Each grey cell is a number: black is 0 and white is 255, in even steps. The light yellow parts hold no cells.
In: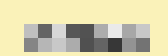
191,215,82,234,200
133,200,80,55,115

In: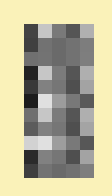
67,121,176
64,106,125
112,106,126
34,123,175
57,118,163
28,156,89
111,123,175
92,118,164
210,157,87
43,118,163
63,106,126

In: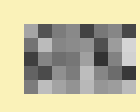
165,124,67,134
115,134,146,156
63,111,160,130
99,144,189,108
124,163,184,157

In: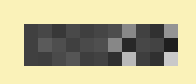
64,56,63,77,65,148
64,78,74,135,71,30
64,74,62,47,62,201

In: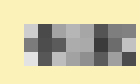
206,163,166,126
124,91,170,108
227,189,143,159

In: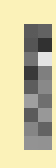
90
85
116
57
93
159
91
133
147

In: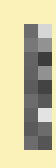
108
120
100
98
92
108
98
90
108

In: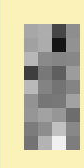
167,70
161,21
183,133
62,95
185,116
147,120
150,150
124,193
115,240
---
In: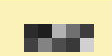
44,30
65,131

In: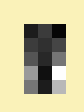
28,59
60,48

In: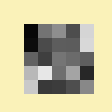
7,115
12,75

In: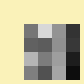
118,216
97,92

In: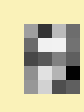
159,52
107,241

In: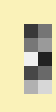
57,117
119,154
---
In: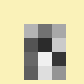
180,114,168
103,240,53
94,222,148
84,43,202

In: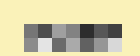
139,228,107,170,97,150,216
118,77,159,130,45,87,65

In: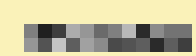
150,83,196,94,161,139,74,83,94,42,94,62
127,32,62,172,150,106,127,184,42,139,115,115

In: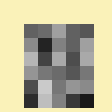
181,67,169,77,169
149,119,107,86,119
138,35,129,97,160
97,107,160,97,86
77,202,119,149,138
45,190,129,56,25

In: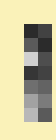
208,78
184,90
162,123
111,99
90,43
54,66
43,66

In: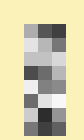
239,129,138
227,183,119
204,45,149
194,194,216
173,86,64
119,64,96
108,227,248
76,108,183

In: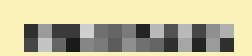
70,196,101,26,133,122,92,143,112,101,47,166,36,155,47
47,155,58,58,207,112,101,122,36,185,82,185,70,143,176
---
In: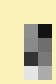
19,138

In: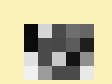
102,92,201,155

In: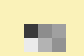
160,179

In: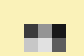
23,225

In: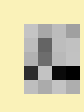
160,189,109,45

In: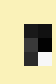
17,57

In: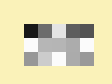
83,172,251

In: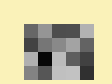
178,163,187,86

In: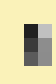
192,59
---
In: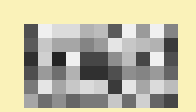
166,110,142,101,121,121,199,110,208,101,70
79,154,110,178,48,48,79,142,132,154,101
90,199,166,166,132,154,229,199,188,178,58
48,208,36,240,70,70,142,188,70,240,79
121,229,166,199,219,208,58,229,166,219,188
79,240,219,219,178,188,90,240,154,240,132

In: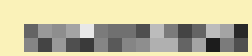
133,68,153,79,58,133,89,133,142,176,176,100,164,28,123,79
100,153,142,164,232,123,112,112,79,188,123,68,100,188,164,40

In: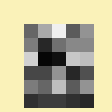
209,6,16,199,190
124,39,112,136,136
48,60,60,48,39
71,71,147,39,80
124,102,190,91,147
102,169,240,91,147

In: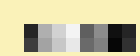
61,163,199,232,106,129,6,49
37,175,210,244,95,140,16,37

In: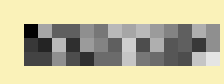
56,36,185,47,155,131,95,206,77,175,86,95,56,143
67,67,143,77,47,107,107,197,119,107,86,77,197,229
3,166,95,95,143,119,185,166,185,155,131,95,175,143

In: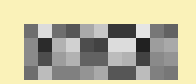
138,43,178,209,77,66,220,220,33,157,169
138,77,157,178,98,98,188,178,66,138,148
110,188,128,128,148,169,86,86,188,128,119
110,220,110,86,169,199,55,55,229,119,98

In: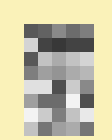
212,67,56,67,67
88,98,137,108,126
159,108,108,243,79
194,117,159,171,117
126,159,148,171,183
88,194,171,194,212
243,203,126,194,233
224,224,79,203,137

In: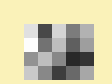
224,72,212,124,178
253,114,190,95,158
201,136,61,105,167
146,190,136,40,52

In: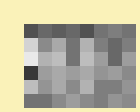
81,104,93,104,81,115,126,115
115,115,138,157,138,126,148,138
211,138,169,115,178,126,104,126
189,148,169,138,178,126,126,148
57,157,169,157,169,148,157,138
233,178,189,115,189,157,104,157
